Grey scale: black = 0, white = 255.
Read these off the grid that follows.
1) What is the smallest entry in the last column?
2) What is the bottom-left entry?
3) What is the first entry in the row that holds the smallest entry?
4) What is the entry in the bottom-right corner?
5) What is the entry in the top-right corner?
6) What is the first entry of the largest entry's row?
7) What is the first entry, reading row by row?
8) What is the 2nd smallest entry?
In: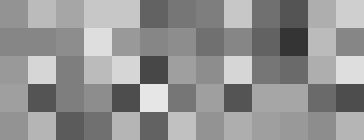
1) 77
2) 147
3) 134
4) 181
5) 207
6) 159
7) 147
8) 71

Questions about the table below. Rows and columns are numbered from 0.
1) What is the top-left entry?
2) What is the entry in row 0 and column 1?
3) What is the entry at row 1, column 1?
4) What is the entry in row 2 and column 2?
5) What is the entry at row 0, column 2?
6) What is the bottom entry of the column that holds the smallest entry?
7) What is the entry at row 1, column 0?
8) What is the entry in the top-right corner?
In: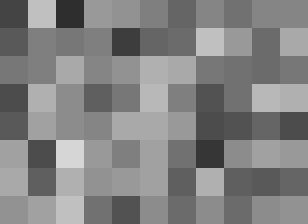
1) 68
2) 192
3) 127
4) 169
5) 46
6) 192
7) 89
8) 133

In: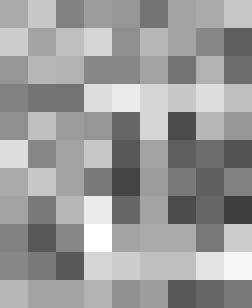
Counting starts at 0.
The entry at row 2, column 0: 150
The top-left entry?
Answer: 170
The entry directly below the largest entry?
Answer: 213
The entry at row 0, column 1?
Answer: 199
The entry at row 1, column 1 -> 163
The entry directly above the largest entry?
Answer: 234
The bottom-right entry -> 121
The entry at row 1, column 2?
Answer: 191
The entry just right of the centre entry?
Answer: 163
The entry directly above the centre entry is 102
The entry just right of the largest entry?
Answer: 163
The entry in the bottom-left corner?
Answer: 183
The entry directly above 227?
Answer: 121
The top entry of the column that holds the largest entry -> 156
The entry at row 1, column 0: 205
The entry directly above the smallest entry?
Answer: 129
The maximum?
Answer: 255
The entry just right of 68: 156
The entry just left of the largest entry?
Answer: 135
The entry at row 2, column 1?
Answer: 183
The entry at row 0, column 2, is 129
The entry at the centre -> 88
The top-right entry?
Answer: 199
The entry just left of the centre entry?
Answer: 199
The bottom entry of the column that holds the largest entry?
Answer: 177
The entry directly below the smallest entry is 205
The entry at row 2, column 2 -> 177

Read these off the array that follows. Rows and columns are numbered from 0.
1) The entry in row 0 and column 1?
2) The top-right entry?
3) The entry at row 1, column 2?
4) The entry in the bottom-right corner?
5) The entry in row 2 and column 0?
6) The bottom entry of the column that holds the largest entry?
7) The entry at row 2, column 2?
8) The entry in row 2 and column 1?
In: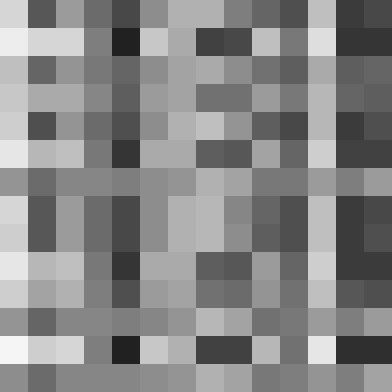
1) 87
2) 72
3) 214
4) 163
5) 191
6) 141
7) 148
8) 101

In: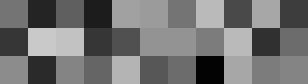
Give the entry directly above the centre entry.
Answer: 155
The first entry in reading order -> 116
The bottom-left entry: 140
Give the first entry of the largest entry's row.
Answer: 54
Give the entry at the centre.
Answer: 147
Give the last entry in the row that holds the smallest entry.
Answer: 132
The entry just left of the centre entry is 80
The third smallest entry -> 36
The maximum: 201
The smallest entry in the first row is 28
